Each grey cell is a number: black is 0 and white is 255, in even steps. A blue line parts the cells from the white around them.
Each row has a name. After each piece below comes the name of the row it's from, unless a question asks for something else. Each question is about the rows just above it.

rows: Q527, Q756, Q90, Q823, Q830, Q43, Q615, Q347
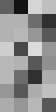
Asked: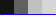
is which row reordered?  Q527
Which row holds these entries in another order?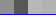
Q830
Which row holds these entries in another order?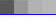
Q90
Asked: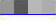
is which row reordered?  Q347
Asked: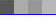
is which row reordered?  Q347
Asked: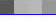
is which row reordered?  Q90
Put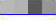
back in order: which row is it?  Q90

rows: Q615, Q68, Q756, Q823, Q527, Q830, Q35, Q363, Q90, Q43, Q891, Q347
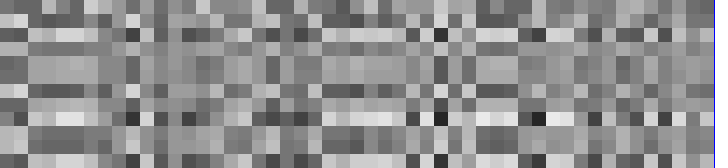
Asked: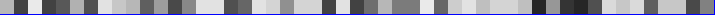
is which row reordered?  Q90
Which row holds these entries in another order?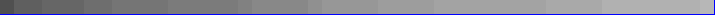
Q363
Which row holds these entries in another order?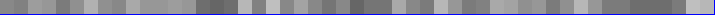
Q43
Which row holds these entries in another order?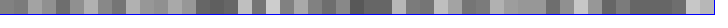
Q891
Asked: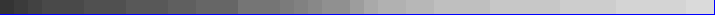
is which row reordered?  Q347
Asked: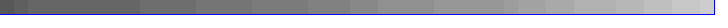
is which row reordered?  Q891

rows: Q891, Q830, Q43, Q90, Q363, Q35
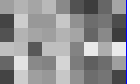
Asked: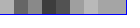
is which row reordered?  Q891
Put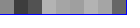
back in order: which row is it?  Q43

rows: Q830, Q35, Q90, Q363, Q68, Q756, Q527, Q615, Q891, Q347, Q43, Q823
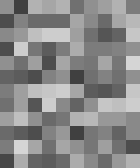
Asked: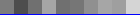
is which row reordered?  Q43
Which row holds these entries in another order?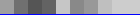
Q90

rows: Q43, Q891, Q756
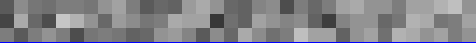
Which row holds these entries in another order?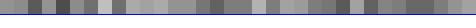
Q756
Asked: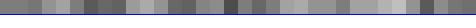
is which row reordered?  Q43
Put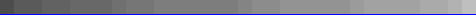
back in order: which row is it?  Q43
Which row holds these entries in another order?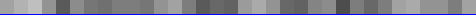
Q43
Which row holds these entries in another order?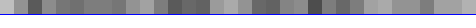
Q43

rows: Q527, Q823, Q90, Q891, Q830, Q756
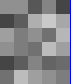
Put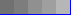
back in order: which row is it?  Q90
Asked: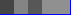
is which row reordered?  Q527
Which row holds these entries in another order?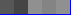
Q527
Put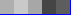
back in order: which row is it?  Q823
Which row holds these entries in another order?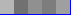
Q90
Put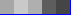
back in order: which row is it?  Q823

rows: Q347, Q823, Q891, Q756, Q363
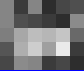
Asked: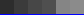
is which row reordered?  Q823
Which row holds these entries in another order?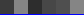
Q347
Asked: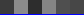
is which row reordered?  Q823
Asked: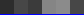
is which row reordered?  Q363

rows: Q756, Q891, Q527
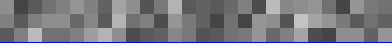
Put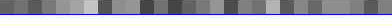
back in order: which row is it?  Q891
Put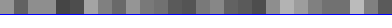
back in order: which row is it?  Q527
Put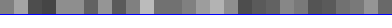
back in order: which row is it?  Q527
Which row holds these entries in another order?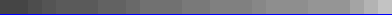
Q891
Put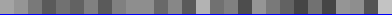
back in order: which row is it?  Q891
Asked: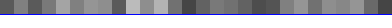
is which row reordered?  Q756
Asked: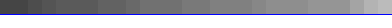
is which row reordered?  Q756

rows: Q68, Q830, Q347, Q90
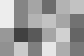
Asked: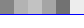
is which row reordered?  Q830
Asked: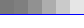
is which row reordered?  Q90

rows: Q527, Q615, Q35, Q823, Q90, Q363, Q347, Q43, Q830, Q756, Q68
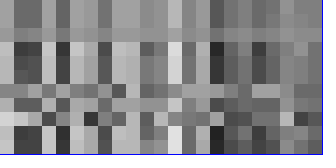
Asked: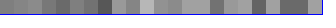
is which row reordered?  Q615
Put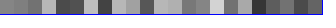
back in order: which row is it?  Q90

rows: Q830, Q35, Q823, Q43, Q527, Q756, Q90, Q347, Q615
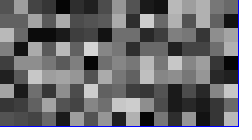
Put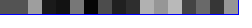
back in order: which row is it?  Q615
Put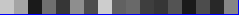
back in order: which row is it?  Q90

